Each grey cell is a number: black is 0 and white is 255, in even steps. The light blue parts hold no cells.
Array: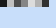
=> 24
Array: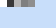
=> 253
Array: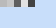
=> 186
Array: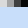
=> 218
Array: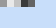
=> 153
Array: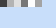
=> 62
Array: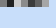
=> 125
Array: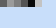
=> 96
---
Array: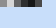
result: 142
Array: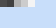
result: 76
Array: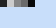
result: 34
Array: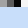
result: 162
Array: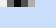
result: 240
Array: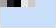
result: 161
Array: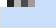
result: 253
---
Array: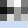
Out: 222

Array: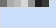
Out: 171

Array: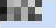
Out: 147

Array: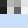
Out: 213

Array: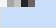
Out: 166

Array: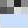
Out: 95
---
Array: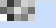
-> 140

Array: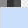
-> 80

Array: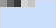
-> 57

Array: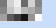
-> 238

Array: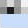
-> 159

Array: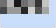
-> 24

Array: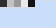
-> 152

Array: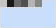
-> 106

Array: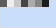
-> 198

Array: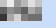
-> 155
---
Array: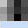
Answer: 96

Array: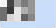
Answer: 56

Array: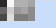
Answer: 205

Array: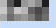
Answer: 124

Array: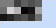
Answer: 211

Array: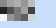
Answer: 81

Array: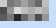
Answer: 149

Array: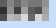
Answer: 145

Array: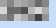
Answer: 107
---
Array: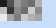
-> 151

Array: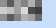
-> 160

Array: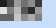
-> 154

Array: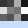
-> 172

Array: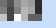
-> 141

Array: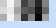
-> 188

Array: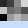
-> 139

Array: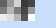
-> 210

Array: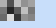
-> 192
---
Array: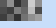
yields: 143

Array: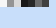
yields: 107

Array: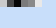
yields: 137

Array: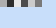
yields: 203

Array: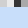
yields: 53

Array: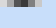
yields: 128

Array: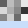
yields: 108

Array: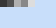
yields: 136

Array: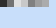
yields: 158
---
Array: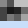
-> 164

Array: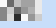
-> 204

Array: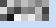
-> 94

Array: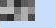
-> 75

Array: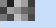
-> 74

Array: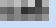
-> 148

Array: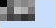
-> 66

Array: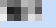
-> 197

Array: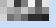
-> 31

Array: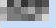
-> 211
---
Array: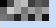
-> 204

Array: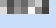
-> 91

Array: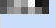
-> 144

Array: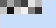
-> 21

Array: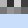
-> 149

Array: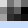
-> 61

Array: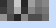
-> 91
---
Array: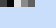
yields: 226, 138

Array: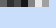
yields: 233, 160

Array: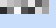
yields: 248, 232

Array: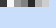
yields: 247, 205

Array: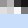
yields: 247, 223

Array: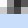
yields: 249, 202

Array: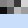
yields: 213, 186

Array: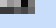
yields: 192, 164
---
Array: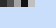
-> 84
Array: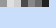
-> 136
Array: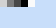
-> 124
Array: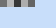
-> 113
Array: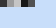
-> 81
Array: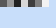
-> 127
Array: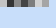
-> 138
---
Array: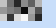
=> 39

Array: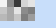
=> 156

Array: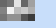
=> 60

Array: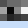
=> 66

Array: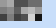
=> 21

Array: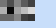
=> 52

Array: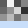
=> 159

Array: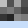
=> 123

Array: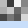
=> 214

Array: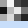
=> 34
